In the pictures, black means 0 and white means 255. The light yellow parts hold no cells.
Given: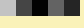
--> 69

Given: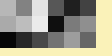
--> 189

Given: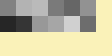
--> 179

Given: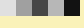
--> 160

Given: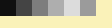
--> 155

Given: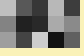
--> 184
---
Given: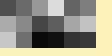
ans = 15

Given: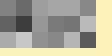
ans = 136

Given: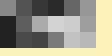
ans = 123

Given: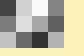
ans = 104

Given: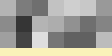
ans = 97

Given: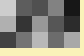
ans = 184
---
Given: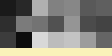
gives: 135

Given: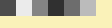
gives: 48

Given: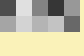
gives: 131

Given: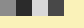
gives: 43

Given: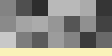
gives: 185

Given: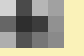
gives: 74

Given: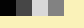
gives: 70

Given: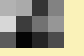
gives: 170

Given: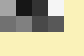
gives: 22
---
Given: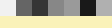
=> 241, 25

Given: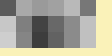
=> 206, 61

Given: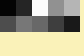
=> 252, 4

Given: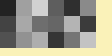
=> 209, 35

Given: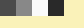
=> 250, 41

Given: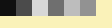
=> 215, 16

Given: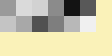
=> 240, 19

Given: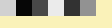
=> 235, 6

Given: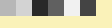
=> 241, 41

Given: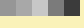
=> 199, 59
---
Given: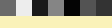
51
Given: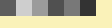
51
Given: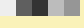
150
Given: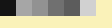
209
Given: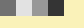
52
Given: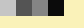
11
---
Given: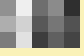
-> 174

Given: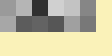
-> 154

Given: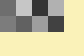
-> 110

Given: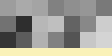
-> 114

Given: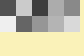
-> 82

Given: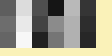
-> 109
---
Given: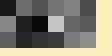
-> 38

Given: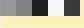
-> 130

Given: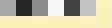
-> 38

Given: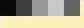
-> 62

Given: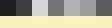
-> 62

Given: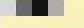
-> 105
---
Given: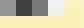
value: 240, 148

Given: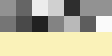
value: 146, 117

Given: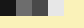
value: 231, 22

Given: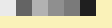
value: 31, 234

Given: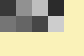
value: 43, 117

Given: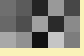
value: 71, 168

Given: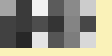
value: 204, 65

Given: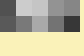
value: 134, 89

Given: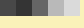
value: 218, 72
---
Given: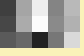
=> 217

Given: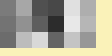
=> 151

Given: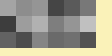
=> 82

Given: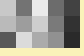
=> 42

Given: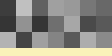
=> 138

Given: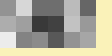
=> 166

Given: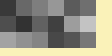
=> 119
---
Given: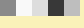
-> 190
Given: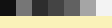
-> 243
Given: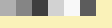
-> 92
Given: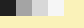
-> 246
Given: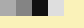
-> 222
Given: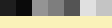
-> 196
